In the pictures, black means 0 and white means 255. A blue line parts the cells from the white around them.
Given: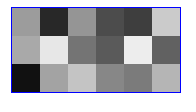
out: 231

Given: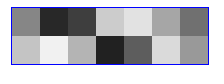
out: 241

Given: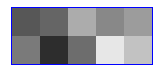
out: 45

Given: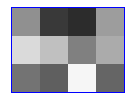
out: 192

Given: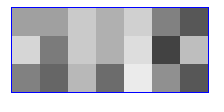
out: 123

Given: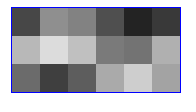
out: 220
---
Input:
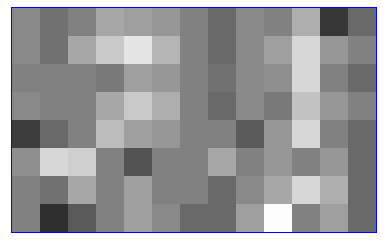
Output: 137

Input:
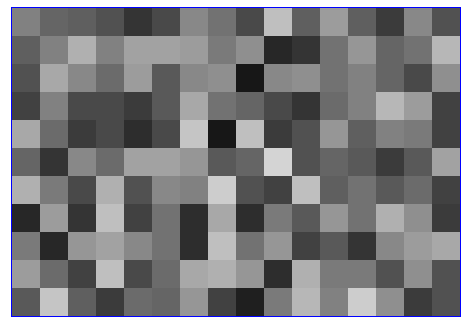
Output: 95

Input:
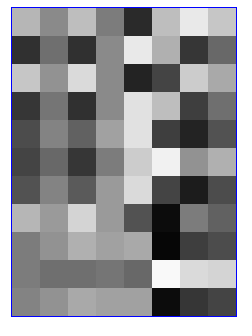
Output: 48

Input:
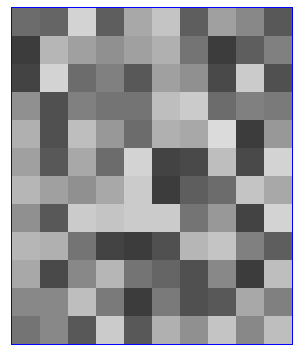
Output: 60

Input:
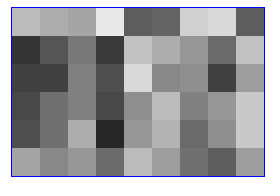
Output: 52

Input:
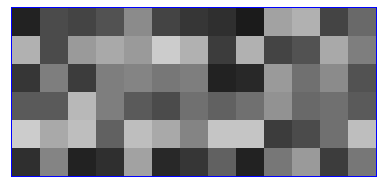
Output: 177

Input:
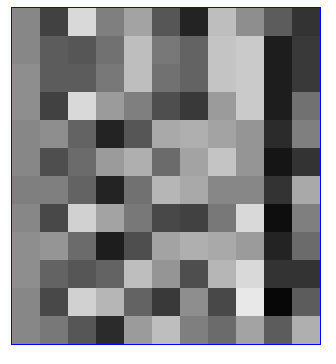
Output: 135

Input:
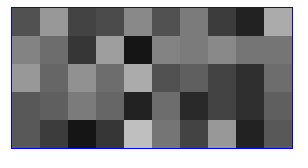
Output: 131
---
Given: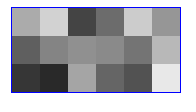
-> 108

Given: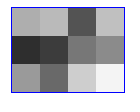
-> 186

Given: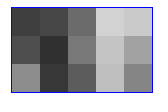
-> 107

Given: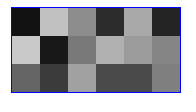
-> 44

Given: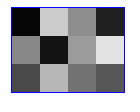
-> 203

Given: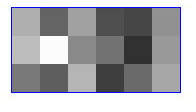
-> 78
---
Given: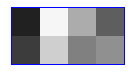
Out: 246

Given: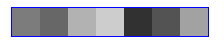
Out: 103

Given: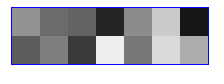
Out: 107

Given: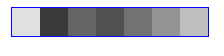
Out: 58

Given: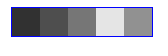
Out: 78

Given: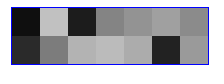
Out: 193

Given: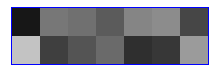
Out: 119

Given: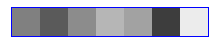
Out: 90

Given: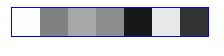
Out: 129

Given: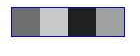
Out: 201
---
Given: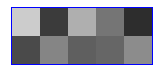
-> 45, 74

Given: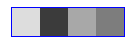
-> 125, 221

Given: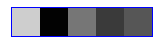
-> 86, 206

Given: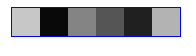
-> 179, 199

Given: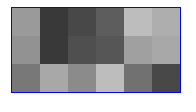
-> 174, 120

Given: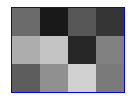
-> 53, 93
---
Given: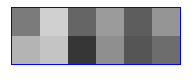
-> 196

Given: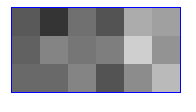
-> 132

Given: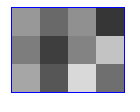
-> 62

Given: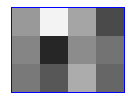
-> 38

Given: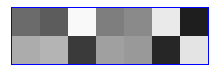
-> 180

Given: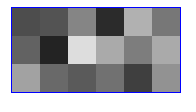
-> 35
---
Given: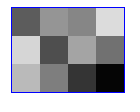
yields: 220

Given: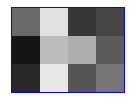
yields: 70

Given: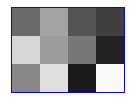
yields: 64

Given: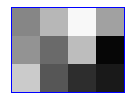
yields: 161

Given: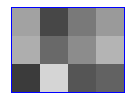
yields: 154

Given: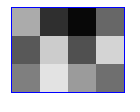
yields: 103

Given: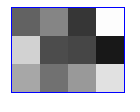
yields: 253
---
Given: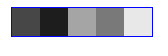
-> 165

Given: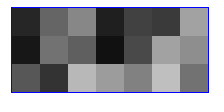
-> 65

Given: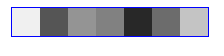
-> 40

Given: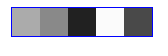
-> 33

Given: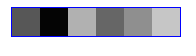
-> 102

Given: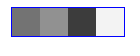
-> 145

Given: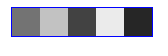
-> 66

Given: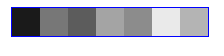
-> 140

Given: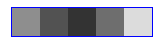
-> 51
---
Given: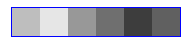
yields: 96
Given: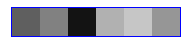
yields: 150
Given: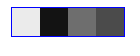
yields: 75
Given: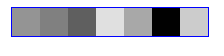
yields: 204
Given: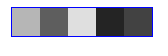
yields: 66
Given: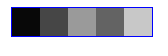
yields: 200
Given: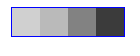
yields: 59
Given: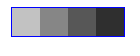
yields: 47
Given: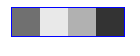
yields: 51
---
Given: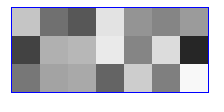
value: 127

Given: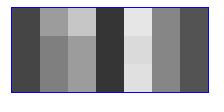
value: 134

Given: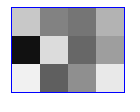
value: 143

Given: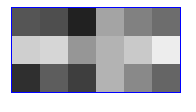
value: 137

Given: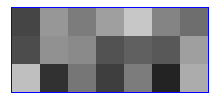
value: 35

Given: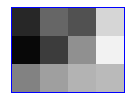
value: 179
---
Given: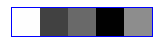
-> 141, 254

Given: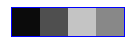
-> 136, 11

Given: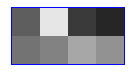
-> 38, 115

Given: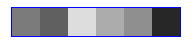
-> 39, 123

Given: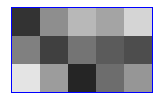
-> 213, 228

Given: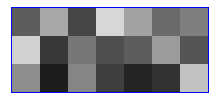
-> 127, 141

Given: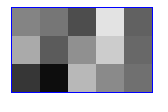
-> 97, 54
